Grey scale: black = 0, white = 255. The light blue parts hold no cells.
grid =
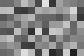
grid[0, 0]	107
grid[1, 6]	160
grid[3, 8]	155
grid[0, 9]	136
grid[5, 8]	146
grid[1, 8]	150
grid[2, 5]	107
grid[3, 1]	136
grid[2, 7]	101
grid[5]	[173, 192, 106, 95, 175, 116, 160, 87, 146, 107, 134, 130]
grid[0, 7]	54
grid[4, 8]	191
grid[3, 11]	173
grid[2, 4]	182
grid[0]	[107, 108, 133, 188, 153, 74, 226, 54, 161, 136, 126, 114]
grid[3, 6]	94
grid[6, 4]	59
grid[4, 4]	47
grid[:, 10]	[126, 213, 172, 101, 106, 134, 178, 31]
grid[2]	[85, 104, 144, 165, 182, 107, 103, 101, 86, 118, 172, 54]
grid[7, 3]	221
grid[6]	[130, 149, 137, 63, 59, 140, 130, 166, 103, 156, 178, 117]
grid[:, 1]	[108, 190, 104, 136, 81, 192, 149, 113]

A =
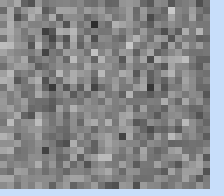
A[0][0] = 154
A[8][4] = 101
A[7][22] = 97
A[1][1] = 168
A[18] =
[141, 141, 129, 134, 150, 152, 131, 124, 110, 105, 140, 129, 135, 104, 138, 129, 134, 153, 160, 132, 103, 77, 107, 100, 119, 89, 136, 143, 111, 120]
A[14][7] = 93
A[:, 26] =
[125, 126, 115, 118, 172, 123, 164, 123, 190, 135, 152, 163, 153, 121, 167, 122, 128, 185, 136, 123, 108, 116, 169, 135, 158, 161, 122]
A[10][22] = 123
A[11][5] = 175
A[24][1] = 110
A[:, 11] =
[135, 130, 137, 116, 133, 108, 98, 143, 136, 123, 155, 131, 92, 124, 115, 147, 123, 104, 129, 149, 123, 165, 94, 133, 131, 162, 120]
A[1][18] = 157
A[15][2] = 130
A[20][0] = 144
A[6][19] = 132
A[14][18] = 118
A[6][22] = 136
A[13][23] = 106
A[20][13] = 97
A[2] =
[152, 168, 80, 114, 172, 144, 118, 169, 95, 141, 140, 137, 103, 120, 141, 156, 118, 131, 157, 109, 148, 74, 108, 115, 164, 130, 115, 164, 106, 128]
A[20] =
[144, 144, 157, 122, 127, 144, 133, 121, 91, 79, 174, 123, 132, 97, 142, 165, 148, 140, 133, 133, 109, 140, 132, 121, 101, 104, 108, 114, 112, 120]
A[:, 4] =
[82, 163, 172, 130, 148, 109, 86, 123, 101, 143, 116, 157, 116, 119, 116, 105, 84, 146, 150, 132, 127, 128, 142, 139, 124, 137, 129]
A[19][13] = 139
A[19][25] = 155
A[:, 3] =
[98, 146, 114, 150, 121, 125, 147, 129, 168, 157, 130, 115, 120, 107, 157, 147, 101, 145, 134, 130, 122, 118, 119, 130, 155, 143, 144]
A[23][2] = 138
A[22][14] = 187
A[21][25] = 164
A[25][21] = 112
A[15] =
[150, 160, 130, 147, 105, 111, 100, 89, 159, 126, 176, 147, 139, 137, 148, 135, 126, 120, 154, 101, 159, 114, 118, 98, 145, 131, 122, 103, 106, 124]
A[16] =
[128, 140, 168, 101, 84, 166, 130, 117, 142, 101, 143, 123, 149, 129, 141, 119, 127, 161, 168, 131, 132, 117, 91, 124, 139, 143, 128, 112, 84, 114]
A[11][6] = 82
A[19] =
[178, 163, 101, 130, 132, 161, 115, 106, 118, 102, 119, 149, 115, 139, 151, 163, 137, 67, 167, 111, 125, 99, 155, 120, 184, 155, 123, 140, 123, 92]
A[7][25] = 154
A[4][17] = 119
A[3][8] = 144

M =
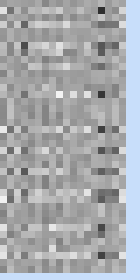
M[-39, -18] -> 153
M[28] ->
[240, 109, 196, 138, 196, 200, 187, 186, 175, 193, 161, 194, 170, 140, 92, 130, 128, 228]
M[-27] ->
[195, 141, 168, 160, 175, 153, 197, 178, 152, 163, 165, 165, 138, 147, 145, 154, 131, 166]
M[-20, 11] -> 157
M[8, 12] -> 154
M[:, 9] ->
[164, 162, 167, 218, 169, 166, 191, 133, 167, 216, 160, 166, 163, 168, 177, 169, 171, 187, 139, 187, 160, 158, 180, 179, 182, 159, 174, 187, 193, 175, 175, 157, 193, 177, 176, 148, 201, 177, 187]
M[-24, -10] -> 155
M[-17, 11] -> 151
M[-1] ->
[135, 187, 160, 158, 138, 175, 142, 158, 144, 187, 154, 158, 148, 177, 172, 155, 184, 171]
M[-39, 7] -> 159
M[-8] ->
[145, 162, 155, 161, 154, 166, 132, 146, 164, 157, 152, 160, 174, 163, 162, 161, 176, 161]
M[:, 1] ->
[165, 115, 172, 140, 175, 175, 135, 135, 167, 159, 179, 169, 141, 157, 187, 192, 193, 175, 114, 183, 179, 109, 186, 178, 113, 179, 181, 126, 109, 178, 186, 162, 154, 129, 184, 161, 143, 175, 187]
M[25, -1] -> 165
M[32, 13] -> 155
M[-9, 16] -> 173
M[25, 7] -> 174
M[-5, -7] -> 154
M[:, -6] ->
[171, 166, 149, 174, 159, 159, 200, 188, 154, 163, 159, 157, 138, 225, 152, 171, 157, 149, 222, 148, 171, 186, 143, 154, 184, 175, 156, 227, 170, 161, 160, 174, 201, 139, 141, 183, 208, 153, 148]
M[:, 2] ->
[162, 182, 161, 199, 157, 156, 196, 177, 152, 152, 149, 162, 168, 171, 149, 158, 157, 146, 199, 150, 170, 212, 162, 158, 197, 164, 153, 206, 196, 167, 155, 155, 176, 152, 162, 178, 198, 155, 160]
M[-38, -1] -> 212
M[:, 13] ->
[164, 157, 171, 141, 171, 163, 136, 166, 166, 129, 170, 167, 147, 153, 167, 182, 182, 152, 158, 159, 180, 161, 174, 173, 135, 182, 174, 141, 140, 171, 167, 163, 155, 142, 176, 179, 155, 159, 177]
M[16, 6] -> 132
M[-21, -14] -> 177
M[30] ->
[131, 186, 155, 159, 143, 165, 139, 153, 144, 175, 163, 150, 160, 167, 193, 155, 173, 152]
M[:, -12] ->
[135, 194, 139, 201, 145, 148, 214, 182, 128, 158, 136, 151, 197, 174, 146, 132, 132, 132, 194, 141, 152, 216, 165, 131, 203, 129, 129, 182, 187, 144, 139, 132, 160, 157, 153, 148, 185, 138, 142]
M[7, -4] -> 91
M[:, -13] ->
[169, 178, 164, 208, 165, 159, 197, 162, 166, 192, 158, 163, 153, 184, 162, 168, 165, 170, 180, 168, 164, 187, 165, 172, 196, 168, 168, 209, 200, 169, 165, 166, 196, 170, 162, 162, 208, 166, 175]
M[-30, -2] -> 164
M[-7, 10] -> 192
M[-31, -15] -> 179

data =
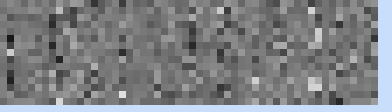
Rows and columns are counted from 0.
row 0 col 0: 123
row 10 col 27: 156
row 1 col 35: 123
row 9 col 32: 103
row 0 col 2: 125
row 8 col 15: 126
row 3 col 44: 133
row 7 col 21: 117
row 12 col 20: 117
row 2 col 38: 105
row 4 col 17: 123
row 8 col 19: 128
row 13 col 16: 124
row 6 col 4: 140
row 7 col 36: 126
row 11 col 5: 115
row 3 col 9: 132
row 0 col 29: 132
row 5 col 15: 114
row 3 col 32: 66
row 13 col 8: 142
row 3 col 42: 139
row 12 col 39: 119
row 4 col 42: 132
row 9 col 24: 127
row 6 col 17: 114
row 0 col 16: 129
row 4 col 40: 116
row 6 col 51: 129
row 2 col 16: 124
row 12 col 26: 158
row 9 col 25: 116
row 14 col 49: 116
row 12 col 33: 106
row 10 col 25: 129
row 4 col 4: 125
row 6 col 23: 130
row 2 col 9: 88

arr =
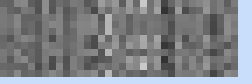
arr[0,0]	101
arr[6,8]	116
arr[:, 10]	[122, 102, 107, 120, 107, 108, 114, 111, 126, 127, 117]
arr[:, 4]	[94, 115, 99, 106, 107, 125, 100, 106, 104, 125, 107]
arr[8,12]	92
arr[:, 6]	[141, 142, 124, 121, 121, 118, 132, 122, 124, 113, 118]
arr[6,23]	55
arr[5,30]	97
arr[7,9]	99
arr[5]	[103, 87, 119, 133, 125, 102, 118, 77, 119, 104, 108, 127, 101, 77, 156, 103, 146, 97, 132, 137, 169, 118, 163, 80, 94, 131, 80, 121, 111, 149, 97, 116, 130, 105]
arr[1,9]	87
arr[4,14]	103
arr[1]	[120, 101, 95, 121, 115, 81, 142, 86, 124, 87, 102, 120, 107, 74, 133, 108, 139, 125, 150, 127, 163, 116, 161, 51, 77, 155, 76, 99, 106, 149, 111, 126, 108, 110]
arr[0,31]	125
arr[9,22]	147
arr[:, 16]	[151, 139, 120, 109, 123, 146, 152, 122, 120, 122, 105]
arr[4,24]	81
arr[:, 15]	[133, 108, 182, 180, 181, 103, 127, 181, 93, 110, 182]
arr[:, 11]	[118, 120, 129, 133, 132, 127, 124, 127, 113, 114, 133]
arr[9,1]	102
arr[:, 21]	[114, 116, 116, 121, 118, 118, 131, 123, 130, 115, 116]
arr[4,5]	90
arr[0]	[101, 98, 133, 136, 94, 84, 141, 89, 109, 100, 122, 118, 88, 101, 157, 133, 151, 93, 156, 105, 201, 114, 146, 70, 103, 133, 107, 124, 132, 143, 113, 125, 94, 123]
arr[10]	[116, 107, 135, 101, 107, 97, 118, 135, 122, 93, 117, 133, 128, 140, 95, 182, 105, 125, 101, 108, 95, 116, 112, 102, 77, 125, 121, 120, 132, 112, 69, 95, 138, 128]
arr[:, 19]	[105, 127, 120, 117, 120, 137, 134, 108, 137, 135, 108]
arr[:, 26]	[107, 76, 122, 120, 114, 80, 100, 122, 112, 102, 121]
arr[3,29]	102
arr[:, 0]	[101, 120, 121, 121, 117, 103, 106, 121, 118, 104, 116]
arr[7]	[121, 110, 135, 95, 106, 90, 122, 128, 131, 99, 111, 127, 132, 136, 86, 181, 122, 121, 96, 108, 94, 123, 119, 107, 88, 120, 122, 111, 128, 101, 72, 92, 136, 122]
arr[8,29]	143
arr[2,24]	93
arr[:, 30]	[113, 111, 74, 70, 69, 97, 109, 72, 112, 100, 69]
